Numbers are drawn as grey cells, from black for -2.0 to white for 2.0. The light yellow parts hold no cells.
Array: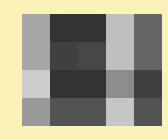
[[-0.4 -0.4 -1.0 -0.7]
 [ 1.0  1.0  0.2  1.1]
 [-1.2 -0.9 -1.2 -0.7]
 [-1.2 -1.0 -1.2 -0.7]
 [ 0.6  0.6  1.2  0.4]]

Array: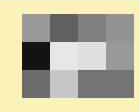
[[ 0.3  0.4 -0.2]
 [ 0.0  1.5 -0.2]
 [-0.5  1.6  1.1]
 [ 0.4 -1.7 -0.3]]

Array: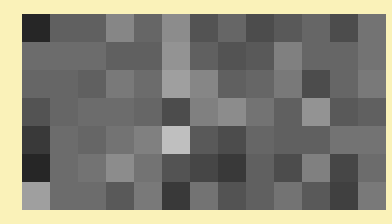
[[-0.2 -0.2 -0.1 -0.5 -0.2 -0.3 -0.1]
 [-0.8 -0.4 -0.4 -0.6 -0.2 -0.9 -1.0]
 [-0.4 -0.4 -0.8  0.3 -0.5  0.0 -0.6]
 [-0.6  0.0 -0.1 -0.5 -0.5 -0.8 -0.2]
 [-0.8 -0.6 -0.4 -0.2 -0.4 -0.5 -0.5]
 [-0.4 -0.7 -0.5  0.2 -0.8 -1.1 -0.7]
 [-0.7 -0.5  0.1  0.0 -0.6 -0.9 -0.2]
 [ 0.2  0.3  0.5 -0.8  1.0 -0.7 -1.1]
 [-0.4 -0.5 -0.3 -0.4  0.0 -0.2 -0.1]
 [ 0.1 -0.5 -0.1 -0.3 -0.2  0.2 -0.6]
 [-0.5 -0.3 -0.5 -0.3 -0.4 -0.2 -0.3]
 [-0.5 -0.3 -0.4 -0.4 -0.3 -0.3 -0.3]
 [-1.4 -0.3 -0.4 -0.7 -1.1 -1.4  0.5]]

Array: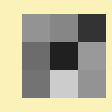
[[-1.2  0.4  0.3]
 [ 0.1 -1.5  1.2]
 [ 0.3 -0.3 -0.2]]

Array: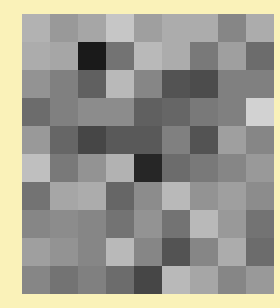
[[ 0.7 -0.3  0.0  1.3  0.1  0.4  0.2 -0.2 -0.3  0.4]
 [ 0.1  0.5  0.0  0.0  0.5  0.1  0.5  0.4  0.7  0.1]
 [ 0.7 -0.1 -0.8 -0.1 -0.7 -0.1  0.3  0.9  0.1  0.6]
 [ 0.7  0.7 -0.7 -0.4  0.0 -0.3  0.9 -0.2 -0.7  0.9]
 [ 0.5  0.9  0.1 -0.5 -0.6 -1.4  0.2  0.3  0.1 -0.9]
 [ 1.1 -0.2  0.9  0.2 -0.6  0.8 -0.4 -0.2  0.9 -0.3]
 [ 0.6 -1.6 -0.5  0.2 -0.9  0.3  0.7  0.1  0.1  0.0]
 [ 0.4  0.6  0.0  0.0 -0.4 -0.1  0.6  0.2  0.3 -0.2]
 [ 0.8  0.7  0.3 -0.3  0.4  1.0 -0.2  0.1  0.5  0.1]]

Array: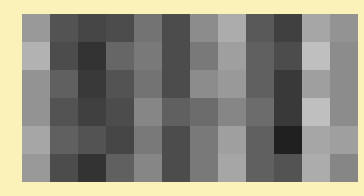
[[ 0.3  0.2  0.2  0.2  0.5  0.1]
 [ 0.6  1.0  0.5  1.0  0.6  0.7]
 [-1.0 -0.8 -1.1 -1.1 -1.5 -0.7]
 [-0.6 -0.5 -0.5 -0.3 -0.5 -0.5]
 [ 0.7  0.5  0.4  0.1  0.5  0.6]
 [ 0.2 -0.1  0.2 -0.3 -0.1 -0.1]
 [-0.8 -0.8 -0.8 -0.5 -0.8 -0.8]
 [-0.2 -0.1 -0.2  0.1 -0.1  0.1]
 [-0.8 -0.4 -0.7 -0.8 -0.9 -0.5]
 [-0.9 -1.2 -1.1 -1.0 -0.7 -1.2]
 [-0.7 -0.8 -0.5 -0.7 -0.5 -0.8]
 [ 0.4  0.8  0.3  0.3  0.6  0.4]]
